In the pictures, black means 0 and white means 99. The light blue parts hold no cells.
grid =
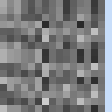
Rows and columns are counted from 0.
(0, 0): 66
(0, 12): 48
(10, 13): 46
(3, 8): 38
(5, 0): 41
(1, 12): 49
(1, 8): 53
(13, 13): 73
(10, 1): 33
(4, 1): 36
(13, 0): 36
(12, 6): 27
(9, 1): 35
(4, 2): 41
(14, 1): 29
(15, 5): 55
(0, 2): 61
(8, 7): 43
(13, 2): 44
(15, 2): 57
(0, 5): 46
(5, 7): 37
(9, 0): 37
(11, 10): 44
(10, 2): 41
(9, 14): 51
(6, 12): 49
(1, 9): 23
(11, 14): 44
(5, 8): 48
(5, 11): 71
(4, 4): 59
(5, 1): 31
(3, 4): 52
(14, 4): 47
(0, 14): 40
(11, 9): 37

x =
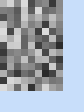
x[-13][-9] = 71
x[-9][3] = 47
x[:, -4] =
[48, 84, 70, 58, 24, 43, 25, 78, 69, 40, 69, 45, 55]
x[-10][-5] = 50
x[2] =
[31, 49, 38, 79, 59, 70, 54, 74, 58]
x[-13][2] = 53
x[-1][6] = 82
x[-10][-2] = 67
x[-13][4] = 30
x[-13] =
[71, 82, 53, 85, 30, 48, 53, 22, 53]
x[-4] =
[23, 64, 38, 56, 53, 40, 22, 79, 34]
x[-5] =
[38, 60, 50, 75, 42, 69, 71, 39, 23]
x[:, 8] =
[53, 54, 58, 51, 48, 31, 17, 61, 23, 34, 64, 48, 56]
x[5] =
[80, 68, 82, 39, 56, 43, 35, 73, 31]
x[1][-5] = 36
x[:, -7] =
[53, 35, 38, 40, 78, 82, 80, 53, 50, 38, 22, 78, 41]
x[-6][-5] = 59
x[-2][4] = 62
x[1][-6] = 77
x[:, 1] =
[82, 47, 49, 52, 28, 68, 79, 49, 60, 64, 40, 83, 75]
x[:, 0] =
[71, 49, 31, 77, 85, 80, 31, 22, 38, 23, 68, 23, 85]
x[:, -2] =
[22, 45, 74, 67, 35, 73, 40, 72, 39, 79, 26, 46, 63]
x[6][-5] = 74
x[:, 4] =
[30, 36, 59, 50, 61, 56, 74, 59, 42, 53, 36, 62, 20]
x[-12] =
[49, 47, 35, 77, 36, 84, 40, 45, 54]

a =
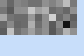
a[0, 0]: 53
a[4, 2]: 44
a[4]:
[36, 75, 44, 51, 62, 49, 56, 34, 47, 69, 56]
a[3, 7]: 35
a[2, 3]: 42
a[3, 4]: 68
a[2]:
[65, 45, 42, 42, 59, 39, 55, 81, 41, 51, 37]
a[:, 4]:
[44, 77, 59, 68, 62]
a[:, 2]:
[52, 55, 42, 40, 44]
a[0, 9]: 73
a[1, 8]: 46
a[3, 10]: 41
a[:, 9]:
[73, 40, 51, 7, 69]
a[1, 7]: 42
